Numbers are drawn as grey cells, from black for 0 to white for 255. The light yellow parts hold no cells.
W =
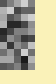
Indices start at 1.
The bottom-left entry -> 86
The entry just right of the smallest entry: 179
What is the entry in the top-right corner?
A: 128
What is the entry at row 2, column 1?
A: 179
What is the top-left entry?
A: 86
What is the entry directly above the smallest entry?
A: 207
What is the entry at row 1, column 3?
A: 166
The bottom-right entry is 142
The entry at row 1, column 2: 128
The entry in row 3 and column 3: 112
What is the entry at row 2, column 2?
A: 207
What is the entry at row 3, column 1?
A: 166

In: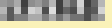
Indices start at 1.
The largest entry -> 222
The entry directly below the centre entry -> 170
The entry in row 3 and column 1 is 154
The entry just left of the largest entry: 78
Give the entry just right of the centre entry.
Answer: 64
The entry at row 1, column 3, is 170
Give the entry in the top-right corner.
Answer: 182
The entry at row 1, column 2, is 142
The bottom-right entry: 154
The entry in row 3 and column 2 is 90
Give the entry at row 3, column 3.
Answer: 127
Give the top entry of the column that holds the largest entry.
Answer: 182
